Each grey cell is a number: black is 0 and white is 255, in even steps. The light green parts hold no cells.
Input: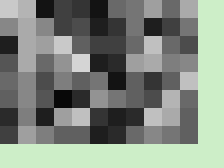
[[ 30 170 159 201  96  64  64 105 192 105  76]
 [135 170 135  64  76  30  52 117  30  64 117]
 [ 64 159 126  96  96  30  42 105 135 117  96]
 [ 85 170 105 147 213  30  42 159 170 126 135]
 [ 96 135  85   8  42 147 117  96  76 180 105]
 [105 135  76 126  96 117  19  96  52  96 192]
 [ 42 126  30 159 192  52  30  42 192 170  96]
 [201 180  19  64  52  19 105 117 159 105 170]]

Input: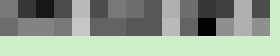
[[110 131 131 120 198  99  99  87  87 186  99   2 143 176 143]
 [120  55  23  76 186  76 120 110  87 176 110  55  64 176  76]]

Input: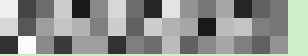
[[215  87 158 196 178 127 205  97 205 178 167  25 187 196 127 118]
 [ 49 251 138  58 158 158  49 127 109 187  97 138 167 127  97 147]
 [239  68 109 205  25 138 215 109  37 227 147 118 167  37  97 118]]

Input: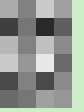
[[202 150 232 106]
 [172 129 202 160]
 [183 129 192 139]
 [106 118 160 150]
 [ 73 129  73 139]
 [ 63 118  41  94]]

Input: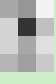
[[168 150 243]
 [211 168 223]
 [180 159 201]
 [211  52 192]]

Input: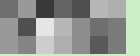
[[153  79 229 183 141 111 123]
 [153 132 205 174 141  89 123]
 [111 153  57 100  79 183 174]]

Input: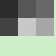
[[ 67 200 166]
 [ 44  86 104]]
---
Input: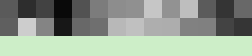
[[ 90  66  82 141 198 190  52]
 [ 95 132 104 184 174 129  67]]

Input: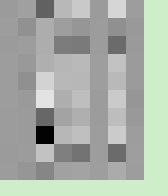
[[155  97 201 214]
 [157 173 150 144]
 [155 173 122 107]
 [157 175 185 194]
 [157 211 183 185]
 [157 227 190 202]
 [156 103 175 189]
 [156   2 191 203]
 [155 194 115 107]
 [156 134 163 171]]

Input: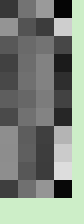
[[ 55 154]
 [148  60]
 [ 88 115]
 [ 65 130]
 [ 72 130]
 [ 94 124]
 [ 74 131]
 [142  63]
 [141  61]
 [142  60]
 [ 62 149]]

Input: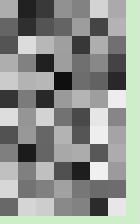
[[173  57 130 170]
 [101  84 157 179]
 [ 84 183  55 112]
 [174  32 112  67]
 [203 183 109  40]
 [ 53  40 180 237]
 [221 211  73 134]
 [ 82 102  85 164]
 [127 101 172 172]
 [192 192  30 155]
 [215 128 119 109]
 [104 205 130 231]]

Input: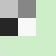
[[194]
 [ 38]]

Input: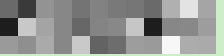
[[106 147 116 121 106 227]
 [ 29 164 103 136  29 136]
 [154 170 201 109 154 172]]

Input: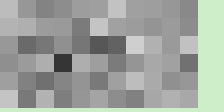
[[188 131 157 194 158 137]
 [179 156 123 161 148 140]
 [152 119 118  98 177 193]
 [143 174 174 123 168 113]
 [159 112 148 160 170 151]
 [196 178 150 141 167 168]]
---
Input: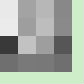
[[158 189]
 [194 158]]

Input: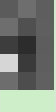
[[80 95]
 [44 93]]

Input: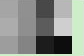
[[143  92]
 [132  28]]

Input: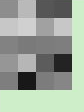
[[208 161]
 [122 124]]

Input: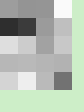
[[ 59 155]
 [204 162]]

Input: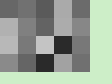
[[128  99]
 [121 196]]
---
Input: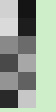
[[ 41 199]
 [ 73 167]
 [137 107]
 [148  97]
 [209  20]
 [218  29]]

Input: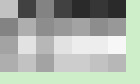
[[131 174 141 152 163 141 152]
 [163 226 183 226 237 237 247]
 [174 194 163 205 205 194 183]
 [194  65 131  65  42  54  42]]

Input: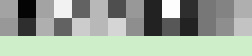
[[152  46 175  98 204 184 213 142  34  87  34 119 142 195]
 [163   4 163 242  98 184  78 152  34 253  46 119 131 175]]

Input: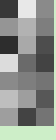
[[ 45 169  77]
 [ 56 232 138]
 [138 126 116]
 [149 178 126]
 [158  67 116]
 [190 158  87]
 [220 106  67]]

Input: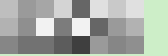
[[134 114 114  92  63 154 134 143]
 [178 143 242 124 242 102 154 178]
 [190 154 166 212 102 224 201 224]]

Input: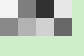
[[136 178 209 104]
 [243 126  49 231]]

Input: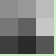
[[ 62  43  85]
 [119  96 198]
 [142 152 187]]

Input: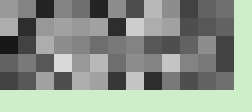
[[ 23  66 173 141 131 110 121 131  87  78  98 141  66]
 [ 66  87 161  78 173 161  55 196  45 121  78  98 110]
 [ 98 121  87 217 152 184 110 141 131 196 131 121  66]
 [152 131  35 131 110  35 141  78 184 141  66  98 110]
 [173  45 152 161 152 161  45 205 173 161  78  87  98]]

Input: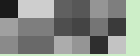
[[ 26 206 206  96  87 149 126]
 [138 105 105 172 149  46 195]
 [160 126 126  78  68 117  58]]
